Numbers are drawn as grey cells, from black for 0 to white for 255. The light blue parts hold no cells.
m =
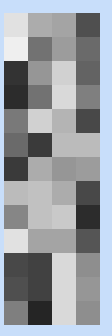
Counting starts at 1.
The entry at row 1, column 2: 172
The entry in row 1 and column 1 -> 225
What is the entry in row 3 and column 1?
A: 51
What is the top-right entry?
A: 79
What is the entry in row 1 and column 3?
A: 164
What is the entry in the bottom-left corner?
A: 127
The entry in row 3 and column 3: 209
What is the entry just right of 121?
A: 209
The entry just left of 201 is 193
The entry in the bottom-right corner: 142
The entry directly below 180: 187
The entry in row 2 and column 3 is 156

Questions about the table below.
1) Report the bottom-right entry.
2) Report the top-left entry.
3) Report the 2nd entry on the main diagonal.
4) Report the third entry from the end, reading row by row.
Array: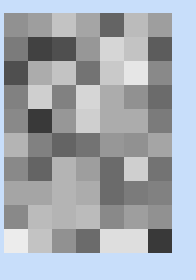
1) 57
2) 145
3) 65
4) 222

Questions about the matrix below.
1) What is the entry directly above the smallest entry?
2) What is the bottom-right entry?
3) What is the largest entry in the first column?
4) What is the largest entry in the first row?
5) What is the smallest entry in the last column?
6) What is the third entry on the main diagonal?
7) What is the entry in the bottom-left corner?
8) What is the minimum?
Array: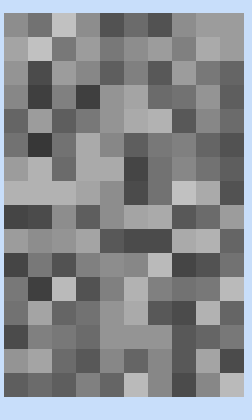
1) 156
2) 186
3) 178
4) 193
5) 75
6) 156
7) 94
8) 55

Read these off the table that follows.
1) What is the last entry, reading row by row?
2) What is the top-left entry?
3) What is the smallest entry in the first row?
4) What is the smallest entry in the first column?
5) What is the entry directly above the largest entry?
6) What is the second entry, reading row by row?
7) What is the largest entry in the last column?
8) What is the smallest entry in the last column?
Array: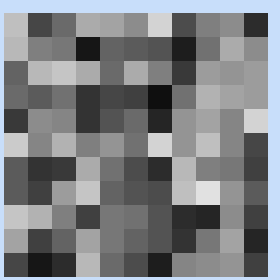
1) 64
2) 191
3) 44
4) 57
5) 127
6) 70
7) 211
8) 37

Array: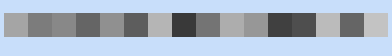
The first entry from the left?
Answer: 165
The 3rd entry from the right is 187
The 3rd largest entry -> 181
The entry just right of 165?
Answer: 124
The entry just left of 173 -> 116

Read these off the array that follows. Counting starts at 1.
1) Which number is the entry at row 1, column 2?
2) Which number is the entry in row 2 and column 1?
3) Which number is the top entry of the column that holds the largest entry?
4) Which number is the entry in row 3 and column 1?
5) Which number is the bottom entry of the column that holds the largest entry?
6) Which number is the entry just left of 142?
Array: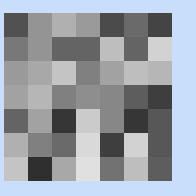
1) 148
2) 120
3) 154
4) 154
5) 224
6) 128

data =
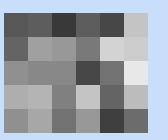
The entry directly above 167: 180
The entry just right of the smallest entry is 93
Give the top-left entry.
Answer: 87
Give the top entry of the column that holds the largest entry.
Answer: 196
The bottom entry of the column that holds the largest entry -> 108
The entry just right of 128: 196
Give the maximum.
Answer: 232
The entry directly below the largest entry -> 188
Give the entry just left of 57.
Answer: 93
